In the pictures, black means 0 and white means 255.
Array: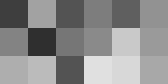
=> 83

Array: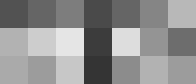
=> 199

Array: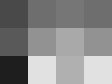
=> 176

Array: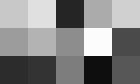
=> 125

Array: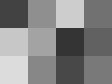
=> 72

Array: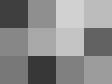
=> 128

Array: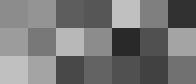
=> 72

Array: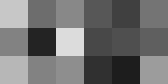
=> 142
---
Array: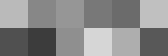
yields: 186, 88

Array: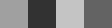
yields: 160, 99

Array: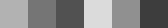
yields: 178, 61

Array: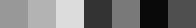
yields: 152, 79

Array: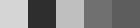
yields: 213, 93

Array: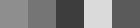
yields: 142, 90

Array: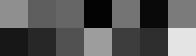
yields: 143, 228

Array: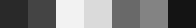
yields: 41, 20
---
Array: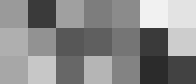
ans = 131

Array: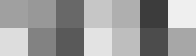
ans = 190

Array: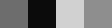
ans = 11

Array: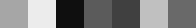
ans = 64

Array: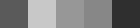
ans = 151

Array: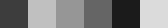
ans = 101

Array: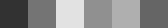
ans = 144
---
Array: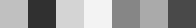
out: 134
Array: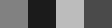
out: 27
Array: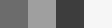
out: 159
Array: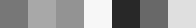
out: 40
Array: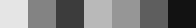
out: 150
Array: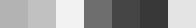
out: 69
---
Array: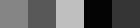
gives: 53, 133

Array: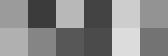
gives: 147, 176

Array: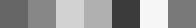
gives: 121, 102

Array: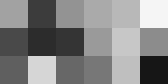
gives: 245, 95

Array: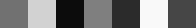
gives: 70, 113

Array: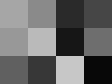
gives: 70, 96

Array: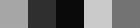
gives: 115, 166
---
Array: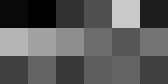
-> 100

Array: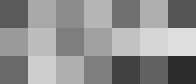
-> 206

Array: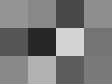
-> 177

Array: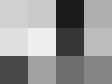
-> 162

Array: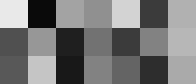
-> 197

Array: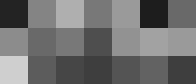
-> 92

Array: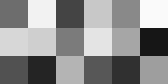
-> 36

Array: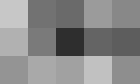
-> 169

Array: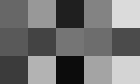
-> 179
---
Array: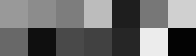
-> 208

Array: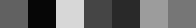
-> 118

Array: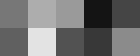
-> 69

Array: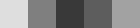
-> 162

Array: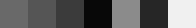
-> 240

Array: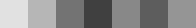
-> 149
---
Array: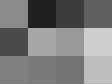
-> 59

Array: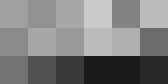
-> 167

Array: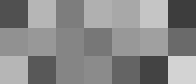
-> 125

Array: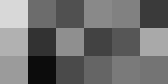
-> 80

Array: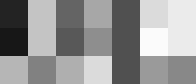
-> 100

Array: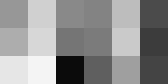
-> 137

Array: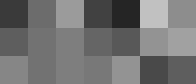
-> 155

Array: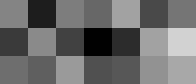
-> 125

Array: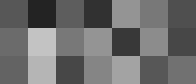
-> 93

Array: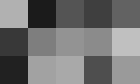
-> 84
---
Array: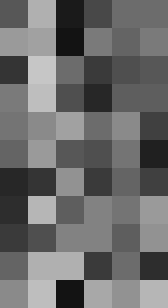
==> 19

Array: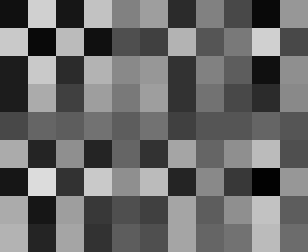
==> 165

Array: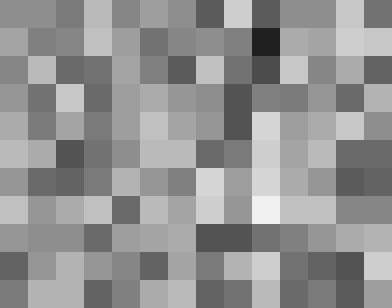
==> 179

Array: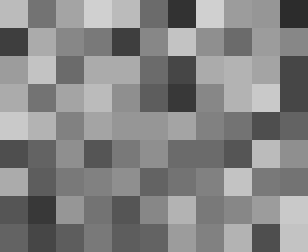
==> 93

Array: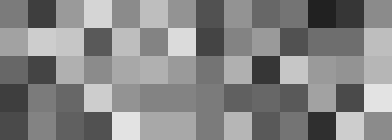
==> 96

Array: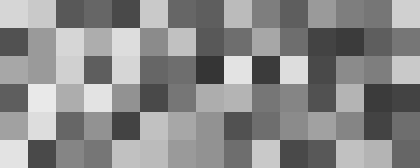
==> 133

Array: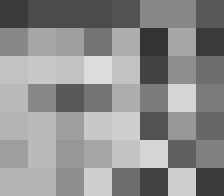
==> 143

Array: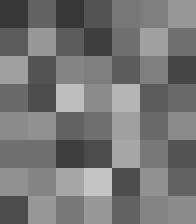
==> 120
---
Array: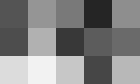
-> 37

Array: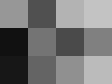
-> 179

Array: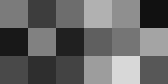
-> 143

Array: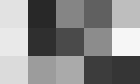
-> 96

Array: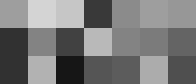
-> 158

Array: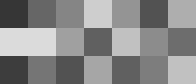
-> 82

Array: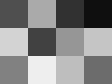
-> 49
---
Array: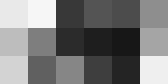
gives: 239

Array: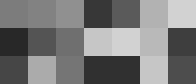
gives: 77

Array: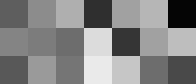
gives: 73

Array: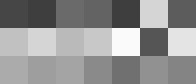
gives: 132

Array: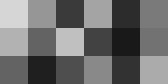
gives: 171

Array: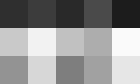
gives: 230

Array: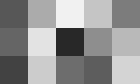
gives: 212
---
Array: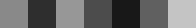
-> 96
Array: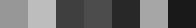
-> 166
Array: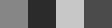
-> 199
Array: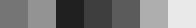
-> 174
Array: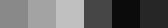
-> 11
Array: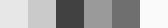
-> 111
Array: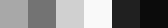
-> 32
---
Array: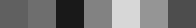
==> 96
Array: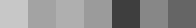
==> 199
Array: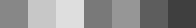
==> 135
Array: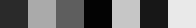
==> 42
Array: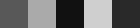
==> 88
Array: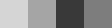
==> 213
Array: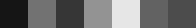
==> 21
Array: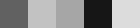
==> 97
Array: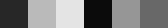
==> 39
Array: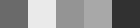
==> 106
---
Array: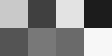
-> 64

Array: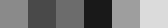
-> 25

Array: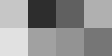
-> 45

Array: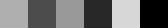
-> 40

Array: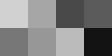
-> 166

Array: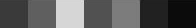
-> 124

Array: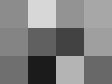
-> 215
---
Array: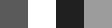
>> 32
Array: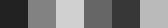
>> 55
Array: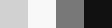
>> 120
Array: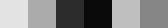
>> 191
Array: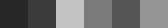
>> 86
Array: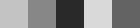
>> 217
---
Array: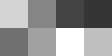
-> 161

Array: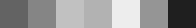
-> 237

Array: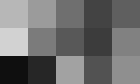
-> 162

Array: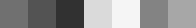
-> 245

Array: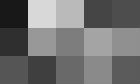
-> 105

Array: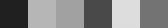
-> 73

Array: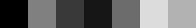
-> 108

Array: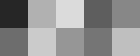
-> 150

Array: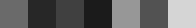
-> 151

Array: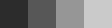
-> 87
